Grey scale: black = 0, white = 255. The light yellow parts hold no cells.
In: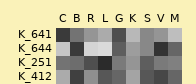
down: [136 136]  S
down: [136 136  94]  S
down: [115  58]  B
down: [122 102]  G
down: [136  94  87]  S

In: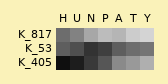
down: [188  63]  P
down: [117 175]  Y
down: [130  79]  U
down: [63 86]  P
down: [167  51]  N

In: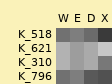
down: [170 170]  D
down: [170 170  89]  D
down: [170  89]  D

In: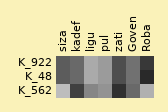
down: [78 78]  zati
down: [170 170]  ligu
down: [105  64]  kadef
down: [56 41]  Roba
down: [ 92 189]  siza

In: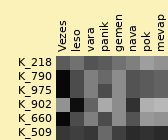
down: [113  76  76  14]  leso
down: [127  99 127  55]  vara
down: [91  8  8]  Vezes
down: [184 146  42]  mevap
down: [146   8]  Vezes
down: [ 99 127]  vara

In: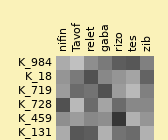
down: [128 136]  zib
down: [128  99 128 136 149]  zib
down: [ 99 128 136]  zib
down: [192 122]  Tavof

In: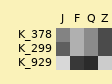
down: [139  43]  Q
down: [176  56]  F

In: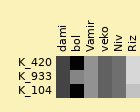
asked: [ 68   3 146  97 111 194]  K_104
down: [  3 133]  bol
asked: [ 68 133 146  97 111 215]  K_933
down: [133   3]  bol

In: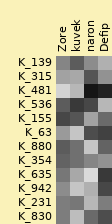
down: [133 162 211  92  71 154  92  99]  Zore
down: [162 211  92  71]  Zore

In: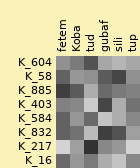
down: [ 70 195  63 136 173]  gubaf
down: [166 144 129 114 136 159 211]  tup
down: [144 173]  tud
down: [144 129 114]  tup
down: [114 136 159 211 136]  tup
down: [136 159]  tup
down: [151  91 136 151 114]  Koba

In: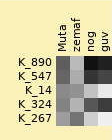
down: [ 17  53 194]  nog
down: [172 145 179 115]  zemaf
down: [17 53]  nog

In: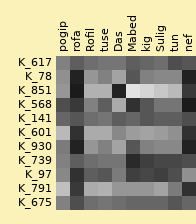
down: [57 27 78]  nef
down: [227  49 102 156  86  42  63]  Mabed
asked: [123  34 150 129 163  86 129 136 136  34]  K_930

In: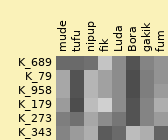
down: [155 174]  fum
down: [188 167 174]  nipup
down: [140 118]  Luda
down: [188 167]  nipup
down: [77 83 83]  Bora
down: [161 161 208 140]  fik

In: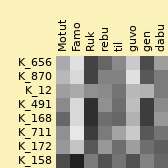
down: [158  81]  guvo
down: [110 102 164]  til
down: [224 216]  Famo

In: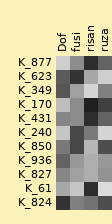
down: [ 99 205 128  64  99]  ruza
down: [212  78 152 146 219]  ruza
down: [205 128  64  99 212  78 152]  ruza
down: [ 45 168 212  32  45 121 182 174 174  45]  risan
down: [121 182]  risan
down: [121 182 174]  risan
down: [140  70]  fusi

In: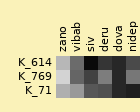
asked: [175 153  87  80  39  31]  K_71
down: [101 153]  vibab

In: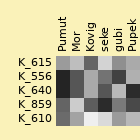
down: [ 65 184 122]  gubi
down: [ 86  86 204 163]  Mor
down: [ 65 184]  gubi
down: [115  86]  seke
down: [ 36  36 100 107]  Pumut
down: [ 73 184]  Pupek

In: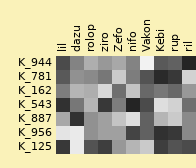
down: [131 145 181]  dazu
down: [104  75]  Vakon
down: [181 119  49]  dazu
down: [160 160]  ziro
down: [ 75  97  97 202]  Vakon
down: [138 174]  rolop

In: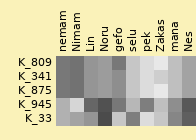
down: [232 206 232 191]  Zakas
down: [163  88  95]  Nes
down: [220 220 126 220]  pek
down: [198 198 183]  selu

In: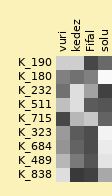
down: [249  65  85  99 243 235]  solu
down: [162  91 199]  Fifal
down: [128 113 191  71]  vuri
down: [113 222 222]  kedez

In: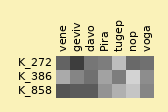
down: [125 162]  Pira
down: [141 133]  voga

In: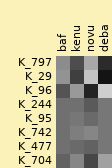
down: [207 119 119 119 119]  deba
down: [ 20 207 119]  deba
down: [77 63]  kenu
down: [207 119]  deba

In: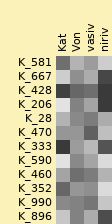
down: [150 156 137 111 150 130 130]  Von
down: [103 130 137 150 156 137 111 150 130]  Von
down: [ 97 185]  vasiv
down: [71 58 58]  niriv

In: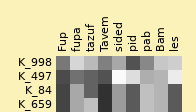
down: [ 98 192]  tazuf
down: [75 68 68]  Fup
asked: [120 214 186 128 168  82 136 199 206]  K_998
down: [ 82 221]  pid
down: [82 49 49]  Tavem

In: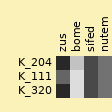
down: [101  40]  zus
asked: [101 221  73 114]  K_111

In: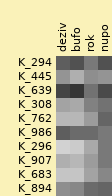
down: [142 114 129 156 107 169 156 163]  rok
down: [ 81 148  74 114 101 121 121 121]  nupo
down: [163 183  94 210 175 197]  deziv
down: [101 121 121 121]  nupo

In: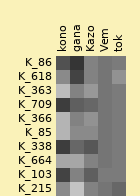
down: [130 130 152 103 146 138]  Kazo
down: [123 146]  tok
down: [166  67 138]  kono
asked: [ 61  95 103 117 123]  K_709
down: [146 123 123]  tok

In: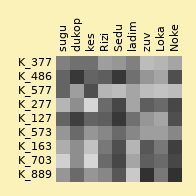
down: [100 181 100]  sugu
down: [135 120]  Rizi
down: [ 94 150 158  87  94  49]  zuv
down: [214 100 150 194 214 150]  kes
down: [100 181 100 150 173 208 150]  sugu

